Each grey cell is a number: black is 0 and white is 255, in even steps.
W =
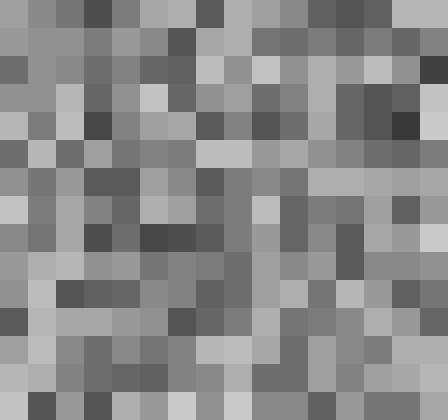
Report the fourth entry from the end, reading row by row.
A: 153
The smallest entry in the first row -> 78
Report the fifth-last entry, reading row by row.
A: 96
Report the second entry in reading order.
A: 137
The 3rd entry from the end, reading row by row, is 117
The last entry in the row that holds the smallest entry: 202
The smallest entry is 57
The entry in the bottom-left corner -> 194
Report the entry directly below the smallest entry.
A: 102
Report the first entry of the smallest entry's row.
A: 182
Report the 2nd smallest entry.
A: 65
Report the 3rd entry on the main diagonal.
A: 137
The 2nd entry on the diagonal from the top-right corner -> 102
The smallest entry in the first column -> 90
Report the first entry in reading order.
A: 159
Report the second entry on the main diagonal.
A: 145
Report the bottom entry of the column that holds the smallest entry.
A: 117
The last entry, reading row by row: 167
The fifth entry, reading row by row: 124
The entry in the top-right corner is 182

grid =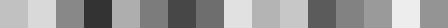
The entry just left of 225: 110
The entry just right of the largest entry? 148
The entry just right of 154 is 237

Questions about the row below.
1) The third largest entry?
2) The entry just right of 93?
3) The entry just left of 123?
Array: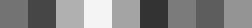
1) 164
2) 148
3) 51

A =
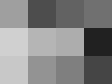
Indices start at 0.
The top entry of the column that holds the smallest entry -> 112
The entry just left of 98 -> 77
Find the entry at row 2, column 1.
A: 147
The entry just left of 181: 208

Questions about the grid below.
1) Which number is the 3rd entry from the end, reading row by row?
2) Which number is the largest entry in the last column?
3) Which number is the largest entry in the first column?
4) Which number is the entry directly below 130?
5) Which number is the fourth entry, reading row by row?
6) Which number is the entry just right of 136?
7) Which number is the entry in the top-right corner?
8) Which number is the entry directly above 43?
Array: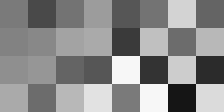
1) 247
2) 219
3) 170
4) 143
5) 156
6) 163
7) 100
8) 184

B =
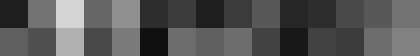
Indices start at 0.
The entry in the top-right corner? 115
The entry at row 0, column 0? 30
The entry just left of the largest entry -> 115
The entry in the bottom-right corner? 129
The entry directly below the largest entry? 177
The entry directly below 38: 24
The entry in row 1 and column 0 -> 95
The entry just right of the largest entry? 102

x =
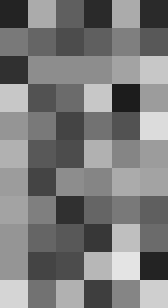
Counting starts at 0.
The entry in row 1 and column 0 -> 121
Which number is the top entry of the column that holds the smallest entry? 171
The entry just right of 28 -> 156
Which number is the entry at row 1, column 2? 76
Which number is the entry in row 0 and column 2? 95
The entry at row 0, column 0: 35
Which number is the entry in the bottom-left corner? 213
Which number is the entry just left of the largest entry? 183
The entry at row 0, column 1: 171
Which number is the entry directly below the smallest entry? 82
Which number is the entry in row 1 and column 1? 101
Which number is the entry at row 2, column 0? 48
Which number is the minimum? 28
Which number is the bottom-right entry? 207
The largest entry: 228

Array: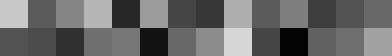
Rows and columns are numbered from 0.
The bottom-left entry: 83
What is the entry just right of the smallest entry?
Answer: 97
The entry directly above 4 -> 127
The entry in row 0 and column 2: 133
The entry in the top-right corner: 104
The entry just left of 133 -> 91
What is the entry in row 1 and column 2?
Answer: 47
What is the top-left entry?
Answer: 200

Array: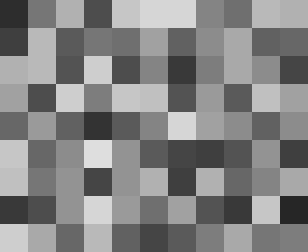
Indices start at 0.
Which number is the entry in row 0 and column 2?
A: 177
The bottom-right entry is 125
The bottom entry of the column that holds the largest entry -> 185
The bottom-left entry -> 206
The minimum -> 38
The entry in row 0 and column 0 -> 45
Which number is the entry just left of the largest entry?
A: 140
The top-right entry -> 177
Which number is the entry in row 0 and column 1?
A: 118
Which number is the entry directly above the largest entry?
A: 51
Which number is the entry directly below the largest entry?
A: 69
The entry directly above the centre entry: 192
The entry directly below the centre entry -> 90
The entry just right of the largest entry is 147
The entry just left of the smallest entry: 198
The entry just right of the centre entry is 214
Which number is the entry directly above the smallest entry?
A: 169
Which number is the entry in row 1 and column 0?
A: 63
